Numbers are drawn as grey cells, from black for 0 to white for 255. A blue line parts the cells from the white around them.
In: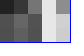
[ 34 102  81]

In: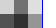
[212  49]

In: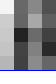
[244 101 107  42]

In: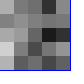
[174 143 101 118  97]

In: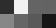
[ 45 101]

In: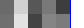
[106 226]

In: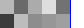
[184 189]

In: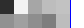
[ 45 160]

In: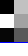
[  0 162]
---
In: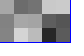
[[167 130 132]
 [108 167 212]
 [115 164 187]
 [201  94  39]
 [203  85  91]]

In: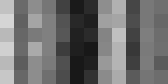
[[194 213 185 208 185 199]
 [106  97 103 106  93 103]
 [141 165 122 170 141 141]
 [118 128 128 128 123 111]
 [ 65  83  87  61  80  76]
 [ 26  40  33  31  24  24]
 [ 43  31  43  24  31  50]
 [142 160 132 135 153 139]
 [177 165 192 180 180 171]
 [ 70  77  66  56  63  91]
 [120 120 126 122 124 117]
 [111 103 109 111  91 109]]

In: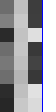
[[109 128  42 109 120 110  44  39]
 [191 200 194 197 191 181 191 200]
 [ 61  62 223  57  67  56 225 218]]

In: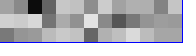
[[163 208 121]
 [137 203 149]
 [ 12 216 154]
 [ 99 116 187]
 [199 171 201]
 [193 145 194]
 [141 227 102]
 [204 137 177]
 [162  85 191]
 [176 120 218]
 [175 148 188]
 [131 157 166]
 [197 154 166]]

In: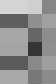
[[212  94 167 165  91 169]
 [212  94 167 165  91 169]
 [207 143 102  53 137 120]
 [134 160 141 143 159 139]]

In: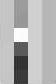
[[197 197 196 198 198 197]
 [155 153 252  90  52  58]
 [207 207 208 207 207 207]
 [182 182 182 182 182 182]]

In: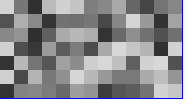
[[211  82 136 208  51 207  52]
 [119 175 147  79 184  74 131]
 [ 48 137  47  56 117 180 135]
 [186  53  96 155  86 120 124]
 [208 114 170  93 161 144 106]
 [197 112 184 124 140 214 158]
 [126 118 173  77 206 184 147]
 [136  72  51 169 216 152  61]
 [169 135 105 215 191 121  86]
 [102 213 142 198  95 121  93]
 [ 69 153 113 180 210 171 115]
 [116  50  81  49 216 190 210]
 [134 163 112 210  81 149 198]]

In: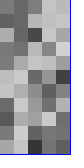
[[122  97 173 121 124 189 195 107  89 121 167]
 [104 104 102 114 171 201 175 201 173 204 196]
 [125 182  72 184 196 105 141 153 160  98  53]
 [196 192 198 134 190 149  96 112 202 119 116]
 [186 196 167 209 157  65 131 178 111 114  95]]
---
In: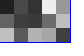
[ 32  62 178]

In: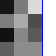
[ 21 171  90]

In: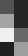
[83 38]

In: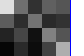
[223  45  17  66]

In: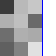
[ 59 191 170]

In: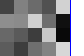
[ 67 139  61 131]
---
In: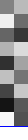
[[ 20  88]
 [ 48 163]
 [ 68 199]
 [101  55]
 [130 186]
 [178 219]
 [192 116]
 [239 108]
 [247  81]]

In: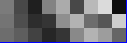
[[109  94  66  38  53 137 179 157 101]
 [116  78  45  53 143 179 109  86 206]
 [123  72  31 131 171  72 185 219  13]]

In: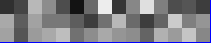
[[ 48  69 184 141  77  19 106 237  54 135 223 127  77  85  61]
 [162  85 155 169 190 113 141 169 149 141 100 177 155 197 135]
 [169  93 162 120 120  93  61 113 184 106  61 100 203 127 149]]

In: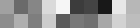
[[141 175 126 204  91 120 112 167 210 189]
 [161 106 134 218 246  60  68  24 231 183]]

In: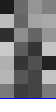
[[ 28 107 149 128]
 [ 47 142 101 149]
 [122  61  68 122]
 [176  53  80  34]
 [182  87  68 195]
 [188 101 163 169]
 [202  93  53 195]]

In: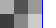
[[ 61 135 203]
 [174  82 153]]
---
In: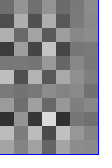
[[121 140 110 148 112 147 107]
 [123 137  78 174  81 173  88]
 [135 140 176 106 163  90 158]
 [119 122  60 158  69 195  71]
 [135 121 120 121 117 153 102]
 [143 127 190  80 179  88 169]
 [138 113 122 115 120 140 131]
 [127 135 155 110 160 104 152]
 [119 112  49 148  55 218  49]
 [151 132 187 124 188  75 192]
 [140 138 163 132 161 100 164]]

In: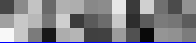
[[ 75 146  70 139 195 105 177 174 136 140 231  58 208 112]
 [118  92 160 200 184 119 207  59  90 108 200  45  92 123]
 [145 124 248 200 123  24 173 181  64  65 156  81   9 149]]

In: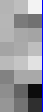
[[190 243 180]
 [123 113 182]
 [168 164 181]
 [170 190 164]
 [197 226 186]
 [169 169 130]
 [ 99  12 142]
 [115  47 150]]

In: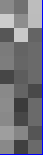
[[113 189 137]
 [141 188 204]
 [201 100  86]
 [100 106 123]
 [102 106 125]
 [ 93 106  70]
 [100  73 137]
 [ 59 106 140]
 [ 71 106 137]
 [134  85 158]
 [ 64 106 137]]

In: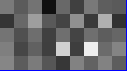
[[ 94  90 122  91 115  16 104  64 121]
 [176  49  53 104 158  89  68 144  58]
 [ 93 102 116  80 110  64 111  68 111]
 [107 132 127  70  97  63 209  62 238]
 [130  93 134  92 123  86  55 130  98]]

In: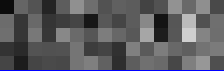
[[143  73  12 101  83  36  93 144 110  82  96  92  67  82 146 105]
 [ 81 111 108  54 105  53  61  69  23  88  69  92 136  19  86 187]
 [132 110 111  54 120  55 136 106  86 125 103  88 166  29  87 207]
 [115 123  51  42  83  81  82 117  61  68  49 128  90 125 104  95]
 [151  79  69  28  69  74  72 117 127  97  46  93 112 106  71 127]]

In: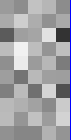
[[182 140 155 141 194]
 [145 169 170 206 173]
 [226  51  91 159 165]
 [148 191 188 241 189]
 [183 124 143 235 155]
 [159 158 158 116 185]
 [212  80 127 187 112]
 [138 203 185 176 162]
 [156 211 187 149 193]
 [178 148 145 134 134]]
